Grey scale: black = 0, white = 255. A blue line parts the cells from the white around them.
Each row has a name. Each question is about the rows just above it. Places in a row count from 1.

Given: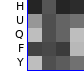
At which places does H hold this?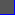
2
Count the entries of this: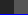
2
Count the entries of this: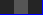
3
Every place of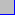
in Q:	1 4
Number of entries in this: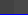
2
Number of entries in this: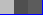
3
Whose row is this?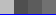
Y

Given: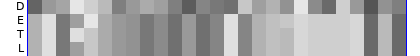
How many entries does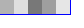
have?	5
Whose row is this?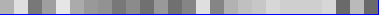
E

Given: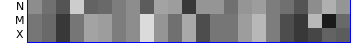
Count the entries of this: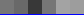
6
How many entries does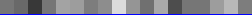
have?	18
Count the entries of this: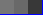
3
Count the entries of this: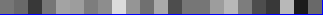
23
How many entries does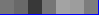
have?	7

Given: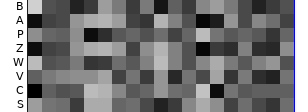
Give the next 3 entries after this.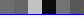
[96, 96, 96]
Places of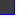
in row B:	5 8 12 18

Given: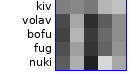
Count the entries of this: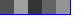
5
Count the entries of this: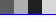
4
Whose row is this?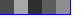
volav
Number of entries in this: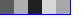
5

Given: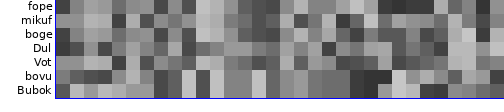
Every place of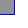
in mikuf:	1 2 10 26
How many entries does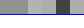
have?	6
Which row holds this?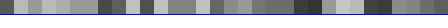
Bubok
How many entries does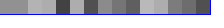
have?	15
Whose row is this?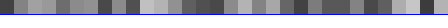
boge
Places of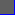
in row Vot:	10 16 18 23
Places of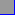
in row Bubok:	3 6 7 18 24

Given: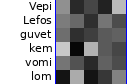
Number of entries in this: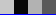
4
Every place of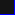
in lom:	1 3
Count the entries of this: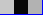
3
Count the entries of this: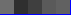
5

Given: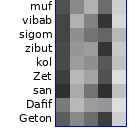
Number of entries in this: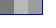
3
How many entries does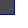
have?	1

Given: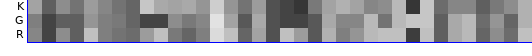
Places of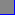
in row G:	13 23 24
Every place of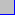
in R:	5 10 15 19 26 27 29 36
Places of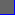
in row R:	12 16 33

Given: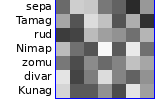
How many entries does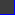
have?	1
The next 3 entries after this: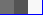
[90, 234, 112]

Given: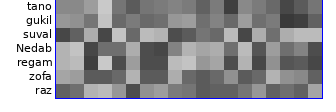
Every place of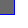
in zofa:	5 10 12 15
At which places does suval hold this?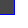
1 4 14
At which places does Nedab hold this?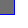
4 5 13 17

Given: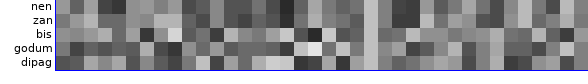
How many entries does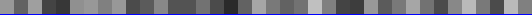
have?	38
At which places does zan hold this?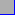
19 37

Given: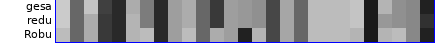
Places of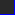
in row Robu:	5 8
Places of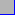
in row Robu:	6 15 22 24
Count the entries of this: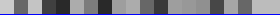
20
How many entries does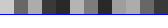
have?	12
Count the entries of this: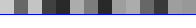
14

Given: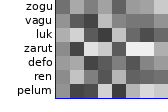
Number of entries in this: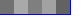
5
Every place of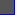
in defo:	6
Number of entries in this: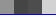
4
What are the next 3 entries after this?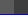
[195, 105, 77]

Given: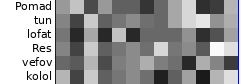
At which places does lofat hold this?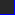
2 4 6
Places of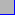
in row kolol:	1 12
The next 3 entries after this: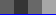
[215, 47, 60]

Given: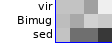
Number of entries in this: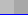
2
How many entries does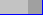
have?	3
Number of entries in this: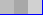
3
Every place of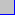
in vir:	1 2
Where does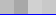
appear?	Bimug
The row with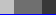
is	sed
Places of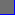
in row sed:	2 3

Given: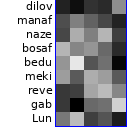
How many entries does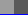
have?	2
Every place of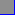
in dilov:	5
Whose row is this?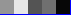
bedu

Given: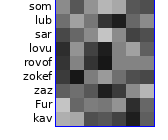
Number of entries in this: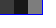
3
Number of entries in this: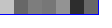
7
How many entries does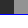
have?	2
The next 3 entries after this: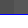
[66, 30, 95]
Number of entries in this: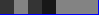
7
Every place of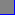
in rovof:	2 5 6 7

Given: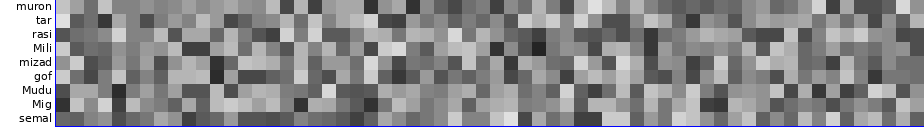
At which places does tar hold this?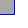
5 21 44 51 54
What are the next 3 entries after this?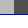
[160, 181, 174]

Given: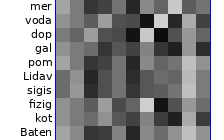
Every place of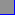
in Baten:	9 11
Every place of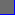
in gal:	3
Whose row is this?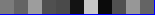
dop
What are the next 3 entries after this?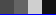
[80, 151, 108]
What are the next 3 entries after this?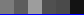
[207, 38, 171]
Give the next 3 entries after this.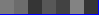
[32, 151, 45]

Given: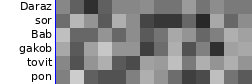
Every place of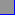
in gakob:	5 6
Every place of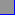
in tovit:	3 12 14
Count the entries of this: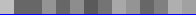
14
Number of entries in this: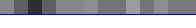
14
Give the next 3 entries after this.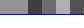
[128, 47, 161]
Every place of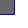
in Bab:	2 3 5 11

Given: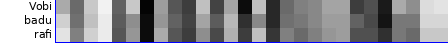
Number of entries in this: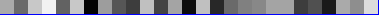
27
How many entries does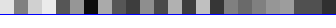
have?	24

